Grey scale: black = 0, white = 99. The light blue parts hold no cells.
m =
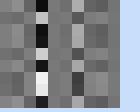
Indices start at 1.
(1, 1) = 50
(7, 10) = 47
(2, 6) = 47
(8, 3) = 51
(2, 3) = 48
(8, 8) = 50
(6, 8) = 41
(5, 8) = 49
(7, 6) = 48
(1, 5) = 47
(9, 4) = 12
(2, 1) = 44
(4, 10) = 45
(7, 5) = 46
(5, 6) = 47
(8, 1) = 43
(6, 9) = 38
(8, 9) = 53
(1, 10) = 45
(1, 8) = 39
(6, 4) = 8
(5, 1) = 44
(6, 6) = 44
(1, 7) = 67
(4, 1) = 49
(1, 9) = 36
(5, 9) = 51

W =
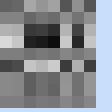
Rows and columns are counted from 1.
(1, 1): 38
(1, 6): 33
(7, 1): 53
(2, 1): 51
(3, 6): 70
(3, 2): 67
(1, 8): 33
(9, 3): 44
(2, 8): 56
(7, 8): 58
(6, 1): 26
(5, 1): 49
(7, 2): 52
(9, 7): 47
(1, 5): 63
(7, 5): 40
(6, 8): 24
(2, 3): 40
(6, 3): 76
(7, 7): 44

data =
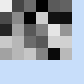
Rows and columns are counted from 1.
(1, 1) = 92
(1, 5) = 35
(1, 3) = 42
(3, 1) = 14
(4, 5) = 81
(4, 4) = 34
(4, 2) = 71
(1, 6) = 38

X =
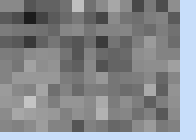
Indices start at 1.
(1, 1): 53
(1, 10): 65
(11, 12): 54
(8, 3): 51
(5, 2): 47
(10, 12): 44
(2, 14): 51
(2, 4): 26
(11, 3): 54
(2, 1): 35
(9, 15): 56
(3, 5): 40
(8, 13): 66
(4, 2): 34
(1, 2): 53
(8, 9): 48
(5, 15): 51
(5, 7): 33
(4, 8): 42
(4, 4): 38
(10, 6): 50
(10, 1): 54
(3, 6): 52
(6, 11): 39
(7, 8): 53
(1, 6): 44
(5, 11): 41
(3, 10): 51
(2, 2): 30
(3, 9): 51
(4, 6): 37
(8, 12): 44
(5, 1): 48
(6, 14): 55
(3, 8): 46
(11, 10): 40

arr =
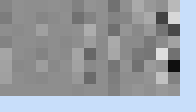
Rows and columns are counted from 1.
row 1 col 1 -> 52
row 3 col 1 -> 55
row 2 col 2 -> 56
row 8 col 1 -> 55
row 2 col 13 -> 66
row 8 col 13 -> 56
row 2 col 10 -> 51
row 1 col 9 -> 56
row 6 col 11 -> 57
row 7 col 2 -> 55
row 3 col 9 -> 55
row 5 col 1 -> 64
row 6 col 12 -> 44
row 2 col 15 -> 84
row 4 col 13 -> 47
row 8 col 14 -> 59
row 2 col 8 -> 51
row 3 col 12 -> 53
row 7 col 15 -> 50
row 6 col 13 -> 60
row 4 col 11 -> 54
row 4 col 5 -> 55
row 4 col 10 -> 66
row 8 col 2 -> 55
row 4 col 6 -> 53
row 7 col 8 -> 41
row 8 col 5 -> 55
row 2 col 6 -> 56
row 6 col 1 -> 63
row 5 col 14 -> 86

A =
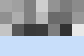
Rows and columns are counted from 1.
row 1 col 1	65
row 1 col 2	62
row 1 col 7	54
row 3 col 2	34
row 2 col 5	41
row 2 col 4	72
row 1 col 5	57

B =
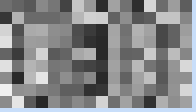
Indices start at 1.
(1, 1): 43
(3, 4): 67
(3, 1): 82
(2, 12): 33
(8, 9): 21
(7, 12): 63
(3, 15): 38
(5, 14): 43
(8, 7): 37
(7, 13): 74
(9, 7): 53
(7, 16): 56
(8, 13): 46
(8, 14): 38
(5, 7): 65
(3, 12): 69
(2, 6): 45
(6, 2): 45
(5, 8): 69
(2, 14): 76
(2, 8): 81
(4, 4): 60
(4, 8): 19
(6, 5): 46
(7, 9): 16
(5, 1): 39
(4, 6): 48
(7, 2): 16
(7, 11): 38
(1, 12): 18
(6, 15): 58
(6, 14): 37
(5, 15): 73

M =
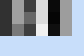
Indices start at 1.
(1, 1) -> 19
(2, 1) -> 19
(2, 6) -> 61
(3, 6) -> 61
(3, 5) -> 6

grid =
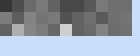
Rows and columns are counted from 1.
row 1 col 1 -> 21
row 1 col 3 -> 41
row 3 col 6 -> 80
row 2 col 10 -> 43
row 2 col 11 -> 45
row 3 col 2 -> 68
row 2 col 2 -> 36
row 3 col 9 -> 51
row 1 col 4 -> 47
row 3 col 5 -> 40
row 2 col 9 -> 35
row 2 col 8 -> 43
